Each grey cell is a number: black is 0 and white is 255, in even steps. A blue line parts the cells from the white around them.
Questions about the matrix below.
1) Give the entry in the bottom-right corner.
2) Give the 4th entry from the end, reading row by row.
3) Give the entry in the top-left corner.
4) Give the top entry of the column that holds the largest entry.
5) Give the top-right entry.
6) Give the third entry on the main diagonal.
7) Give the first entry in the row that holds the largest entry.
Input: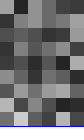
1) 71
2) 93
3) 161
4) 36
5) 59
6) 79
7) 112

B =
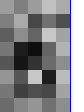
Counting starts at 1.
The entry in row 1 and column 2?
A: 126
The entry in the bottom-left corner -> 107
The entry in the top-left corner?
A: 156
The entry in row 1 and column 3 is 156
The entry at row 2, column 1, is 126
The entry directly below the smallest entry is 50
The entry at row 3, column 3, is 100
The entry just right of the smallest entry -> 100
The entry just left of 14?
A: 29
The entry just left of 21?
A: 86
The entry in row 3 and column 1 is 94
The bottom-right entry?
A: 141

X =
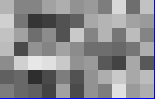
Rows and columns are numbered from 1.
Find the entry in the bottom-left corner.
125
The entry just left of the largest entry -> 208
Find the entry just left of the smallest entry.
104
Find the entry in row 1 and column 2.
132
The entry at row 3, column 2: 162
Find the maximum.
231
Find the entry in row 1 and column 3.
132
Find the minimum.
46
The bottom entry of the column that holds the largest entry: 96
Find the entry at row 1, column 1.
180
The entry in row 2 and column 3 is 53
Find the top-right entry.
194
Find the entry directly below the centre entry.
146
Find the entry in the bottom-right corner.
174
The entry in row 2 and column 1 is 208
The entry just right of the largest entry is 224
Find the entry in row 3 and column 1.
194
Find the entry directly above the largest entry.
146

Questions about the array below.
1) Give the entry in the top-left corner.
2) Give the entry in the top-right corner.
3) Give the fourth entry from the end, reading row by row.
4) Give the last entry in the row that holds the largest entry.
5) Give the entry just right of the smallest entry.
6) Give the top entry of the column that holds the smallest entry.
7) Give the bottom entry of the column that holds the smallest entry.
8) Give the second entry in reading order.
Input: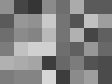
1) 145
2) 90
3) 61
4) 75
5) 139
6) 53
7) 132
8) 69

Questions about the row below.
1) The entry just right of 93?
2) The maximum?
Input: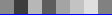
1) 164
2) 223

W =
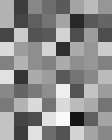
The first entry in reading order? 179
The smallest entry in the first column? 69
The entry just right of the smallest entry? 95
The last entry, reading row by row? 136
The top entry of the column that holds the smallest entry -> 164
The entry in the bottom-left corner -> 195
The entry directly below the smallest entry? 211
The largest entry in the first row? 187
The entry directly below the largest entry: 83
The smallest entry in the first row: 61
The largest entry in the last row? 225
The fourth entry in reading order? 109
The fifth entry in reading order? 89
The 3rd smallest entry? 46
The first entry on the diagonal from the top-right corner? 150
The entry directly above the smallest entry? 187
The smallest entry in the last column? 77
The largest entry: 250
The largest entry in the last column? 203
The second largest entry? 238

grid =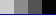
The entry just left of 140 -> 205
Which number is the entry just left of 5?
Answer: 83
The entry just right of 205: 140

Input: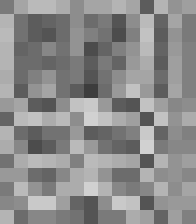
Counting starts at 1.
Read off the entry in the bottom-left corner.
180
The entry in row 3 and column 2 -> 114
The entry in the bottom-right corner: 128
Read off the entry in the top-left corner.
122
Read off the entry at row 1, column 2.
165
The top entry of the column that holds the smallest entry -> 165
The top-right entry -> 159
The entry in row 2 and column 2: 114
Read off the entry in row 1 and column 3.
186
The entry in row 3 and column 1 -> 186
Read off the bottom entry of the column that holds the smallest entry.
84
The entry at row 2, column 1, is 180
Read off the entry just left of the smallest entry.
92

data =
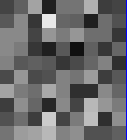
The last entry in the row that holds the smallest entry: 102
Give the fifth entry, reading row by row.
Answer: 116
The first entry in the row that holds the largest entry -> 88
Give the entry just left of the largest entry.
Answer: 54
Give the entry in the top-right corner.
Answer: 68
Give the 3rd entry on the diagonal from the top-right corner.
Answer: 110
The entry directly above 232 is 31
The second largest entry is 203
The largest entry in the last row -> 184
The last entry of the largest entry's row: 81
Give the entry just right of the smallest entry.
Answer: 96
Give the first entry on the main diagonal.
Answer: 68
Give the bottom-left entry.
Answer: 116
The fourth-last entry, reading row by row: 143
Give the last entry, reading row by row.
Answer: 96
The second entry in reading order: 96
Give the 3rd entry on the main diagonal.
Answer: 68
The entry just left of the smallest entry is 88
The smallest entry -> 16
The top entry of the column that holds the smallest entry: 116
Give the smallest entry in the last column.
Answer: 47
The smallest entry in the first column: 61
